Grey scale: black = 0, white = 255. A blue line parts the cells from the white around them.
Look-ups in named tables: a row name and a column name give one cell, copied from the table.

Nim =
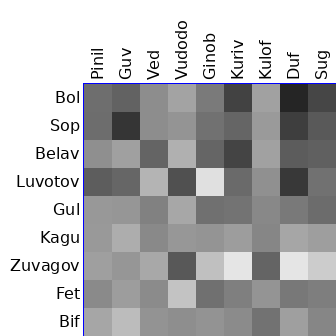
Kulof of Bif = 114
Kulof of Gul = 136
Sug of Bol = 70
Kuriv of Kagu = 157
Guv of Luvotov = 102
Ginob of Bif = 147
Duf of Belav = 92
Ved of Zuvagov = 168
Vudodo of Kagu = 151
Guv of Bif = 188
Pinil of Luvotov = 93
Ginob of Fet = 112
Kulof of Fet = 148
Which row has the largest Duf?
Zuvagov

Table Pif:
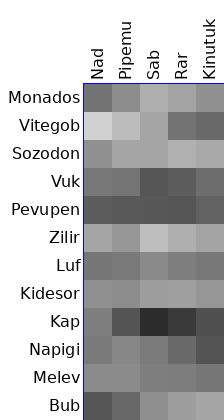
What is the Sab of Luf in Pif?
138
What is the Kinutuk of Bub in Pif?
166
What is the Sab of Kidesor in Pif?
157
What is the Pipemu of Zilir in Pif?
151
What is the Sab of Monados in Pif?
175
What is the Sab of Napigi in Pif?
123
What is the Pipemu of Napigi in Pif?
135
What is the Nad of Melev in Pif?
139
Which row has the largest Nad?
Vitegob

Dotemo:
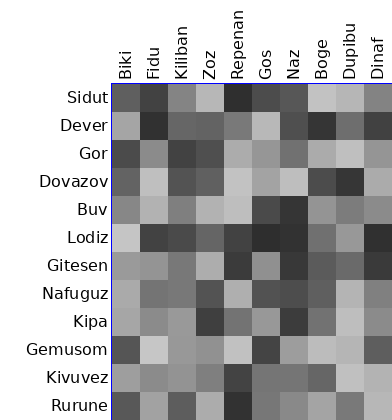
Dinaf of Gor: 149
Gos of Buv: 74
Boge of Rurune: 164
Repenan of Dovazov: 194
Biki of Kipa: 166
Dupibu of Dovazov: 54
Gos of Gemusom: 68
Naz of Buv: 53
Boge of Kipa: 114
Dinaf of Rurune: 183
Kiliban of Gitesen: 120
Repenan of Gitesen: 59
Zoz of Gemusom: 145
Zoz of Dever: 99
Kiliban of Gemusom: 152
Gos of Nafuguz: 82
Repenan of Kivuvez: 67
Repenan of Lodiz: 66
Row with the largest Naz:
Dovazov

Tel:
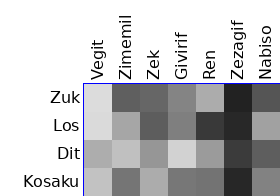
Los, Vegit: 218
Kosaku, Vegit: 194
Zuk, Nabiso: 85
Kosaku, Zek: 172
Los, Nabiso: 161
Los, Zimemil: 166
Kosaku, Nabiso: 130
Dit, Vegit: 173
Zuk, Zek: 102
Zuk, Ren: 172
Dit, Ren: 155
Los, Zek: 93
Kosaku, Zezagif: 39
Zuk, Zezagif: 34
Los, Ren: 57
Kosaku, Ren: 115
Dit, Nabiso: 94
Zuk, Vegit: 220

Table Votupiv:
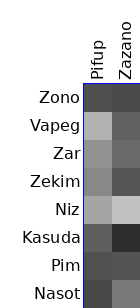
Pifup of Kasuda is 95
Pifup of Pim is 80
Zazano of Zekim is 86
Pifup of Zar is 146
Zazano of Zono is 74
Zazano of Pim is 84
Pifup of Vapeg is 178
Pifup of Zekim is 136
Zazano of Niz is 193
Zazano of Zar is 105
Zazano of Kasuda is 45
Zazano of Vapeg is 97
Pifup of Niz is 165
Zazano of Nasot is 122
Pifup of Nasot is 71
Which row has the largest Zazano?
Niz

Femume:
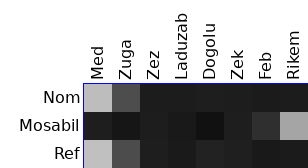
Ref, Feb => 25
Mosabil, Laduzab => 25
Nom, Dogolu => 30
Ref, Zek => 31
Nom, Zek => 29
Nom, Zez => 28
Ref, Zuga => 76

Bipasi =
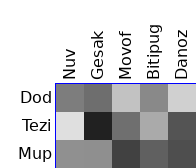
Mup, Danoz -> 78
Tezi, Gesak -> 33
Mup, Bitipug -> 96
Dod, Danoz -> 208
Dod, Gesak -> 110
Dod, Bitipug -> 137
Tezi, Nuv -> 223
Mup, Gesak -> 143
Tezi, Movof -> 111
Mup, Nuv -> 144

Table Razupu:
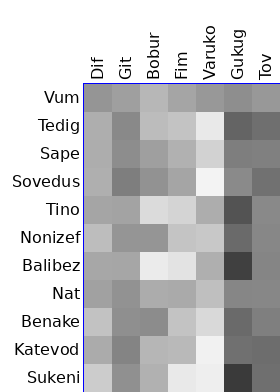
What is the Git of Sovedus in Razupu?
126
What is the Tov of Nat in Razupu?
135
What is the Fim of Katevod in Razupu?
185
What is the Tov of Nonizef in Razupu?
135
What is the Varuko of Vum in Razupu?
152
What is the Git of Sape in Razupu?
141
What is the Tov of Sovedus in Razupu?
113
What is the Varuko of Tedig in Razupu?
233
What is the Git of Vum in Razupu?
159
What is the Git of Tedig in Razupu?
137
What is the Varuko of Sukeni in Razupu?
238
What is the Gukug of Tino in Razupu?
83
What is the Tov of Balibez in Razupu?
133
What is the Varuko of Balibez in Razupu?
175
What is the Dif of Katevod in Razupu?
171
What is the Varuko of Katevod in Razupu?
241
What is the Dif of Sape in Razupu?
173

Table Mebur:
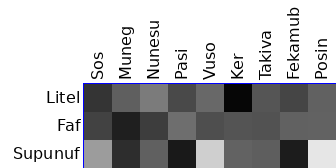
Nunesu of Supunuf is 96
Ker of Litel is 6
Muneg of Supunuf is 45
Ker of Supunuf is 98
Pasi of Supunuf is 25
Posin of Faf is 98
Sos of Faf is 66
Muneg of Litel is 95
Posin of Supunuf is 230
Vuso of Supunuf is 207
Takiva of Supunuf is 94

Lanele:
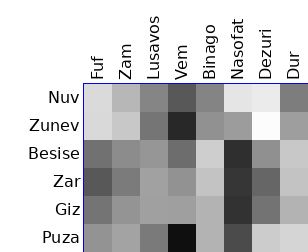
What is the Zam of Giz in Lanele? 148
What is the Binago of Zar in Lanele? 195
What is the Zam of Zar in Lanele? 123
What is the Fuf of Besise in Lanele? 113
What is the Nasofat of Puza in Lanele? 75
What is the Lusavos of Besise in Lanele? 150
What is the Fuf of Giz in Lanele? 116
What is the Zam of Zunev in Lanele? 200
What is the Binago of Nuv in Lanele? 132
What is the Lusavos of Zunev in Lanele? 117
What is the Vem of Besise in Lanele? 109
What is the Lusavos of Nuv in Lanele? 133
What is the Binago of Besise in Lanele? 206
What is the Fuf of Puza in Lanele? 147
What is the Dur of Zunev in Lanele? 158
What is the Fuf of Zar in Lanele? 88
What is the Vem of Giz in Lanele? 159

